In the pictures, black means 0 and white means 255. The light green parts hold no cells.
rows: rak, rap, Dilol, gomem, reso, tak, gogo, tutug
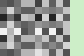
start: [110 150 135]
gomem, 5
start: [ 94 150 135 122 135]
rap, 5
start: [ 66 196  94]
rak, 6

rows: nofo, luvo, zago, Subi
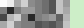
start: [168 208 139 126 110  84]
nofo, 3
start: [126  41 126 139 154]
zago, 4

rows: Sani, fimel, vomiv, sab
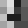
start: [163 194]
sab, 1
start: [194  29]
vomiv, 1
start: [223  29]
Sani, 2
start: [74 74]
sab, 3
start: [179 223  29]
Sani, 1
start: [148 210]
fimel, 1

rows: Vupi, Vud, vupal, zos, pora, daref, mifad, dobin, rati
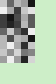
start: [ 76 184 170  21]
daref, 2
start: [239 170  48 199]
mifad, 2

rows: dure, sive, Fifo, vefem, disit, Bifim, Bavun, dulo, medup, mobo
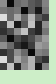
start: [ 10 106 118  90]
dure, 2
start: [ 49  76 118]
Bifim, 4
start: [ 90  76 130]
dure, 5

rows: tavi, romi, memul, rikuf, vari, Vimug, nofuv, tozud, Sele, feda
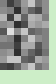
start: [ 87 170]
Sele, 5
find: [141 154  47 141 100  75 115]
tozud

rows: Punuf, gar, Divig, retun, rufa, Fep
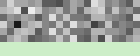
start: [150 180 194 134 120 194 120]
retun, 4
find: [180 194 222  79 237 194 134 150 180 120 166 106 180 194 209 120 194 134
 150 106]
gar
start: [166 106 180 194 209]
gar, 11
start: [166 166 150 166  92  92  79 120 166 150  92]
Punuf, 3
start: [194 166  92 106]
Fep, 3
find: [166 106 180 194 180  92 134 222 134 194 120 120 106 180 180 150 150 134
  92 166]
rufa

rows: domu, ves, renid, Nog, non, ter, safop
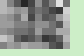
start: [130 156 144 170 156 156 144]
safop, 1
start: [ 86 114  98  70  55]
ves, 5
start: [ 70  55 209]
ves, 8
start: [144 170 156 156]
safop, 3
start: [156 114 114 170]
non, 6
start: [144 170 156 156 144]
safop, 3
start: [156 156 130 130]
Nog, 1

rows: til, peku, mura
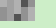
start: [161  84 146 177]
mura, 2
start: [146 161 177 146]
peku, 1

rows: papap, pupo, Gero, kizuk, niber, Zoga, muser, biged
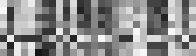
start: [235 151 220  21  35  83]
biged, 3
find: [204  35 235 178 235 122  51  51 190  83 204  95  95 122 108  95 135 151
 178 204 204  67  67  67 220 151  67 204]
muser
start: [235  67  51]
Zoga, 2
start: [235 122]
muser, 5

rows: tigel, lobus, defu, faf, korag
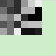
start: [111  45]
faf, 2
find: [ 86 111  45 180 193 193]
faf
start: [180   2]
lobus, 5
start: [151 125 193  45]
defu, 1
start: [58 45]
lobus, 2
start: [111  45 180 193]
faf, 2

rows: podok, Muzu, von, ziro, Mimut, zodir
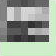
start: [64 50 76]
zodir, 4
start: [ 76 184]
Mimut, 4
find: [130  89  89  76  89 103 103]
podok

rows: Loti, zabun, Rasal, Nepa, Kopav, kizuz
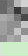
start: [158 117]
Rasal, 2
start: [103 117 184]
Loti, 1
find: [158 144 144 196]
Nepa
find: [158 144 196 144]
Kopav
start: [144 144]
Nepa, 2
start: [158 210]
kizuz, 3

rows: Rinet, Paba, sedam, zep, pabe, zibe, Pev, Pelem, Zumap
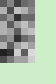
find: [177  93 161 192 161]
Pev

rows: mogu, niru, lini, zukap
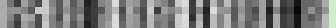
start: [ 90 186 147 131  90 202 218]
mogu, 21
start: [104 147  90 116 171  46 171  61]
zukap, 34
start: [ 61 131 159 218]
zukap, 14
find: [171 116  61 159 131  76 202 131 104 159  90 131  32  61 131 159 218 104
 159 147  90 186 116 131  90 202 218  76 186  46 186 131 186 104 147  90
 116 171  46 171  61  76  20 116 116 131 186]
zukap

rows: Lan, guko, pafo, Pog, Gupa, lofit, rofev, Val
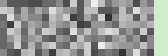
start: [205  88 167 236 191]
Lan, 11
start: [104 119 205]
rofev, 1
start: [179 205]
rofev, 7
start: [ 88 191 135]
lofit, 11
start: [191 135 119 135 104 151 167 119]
lofit, 12

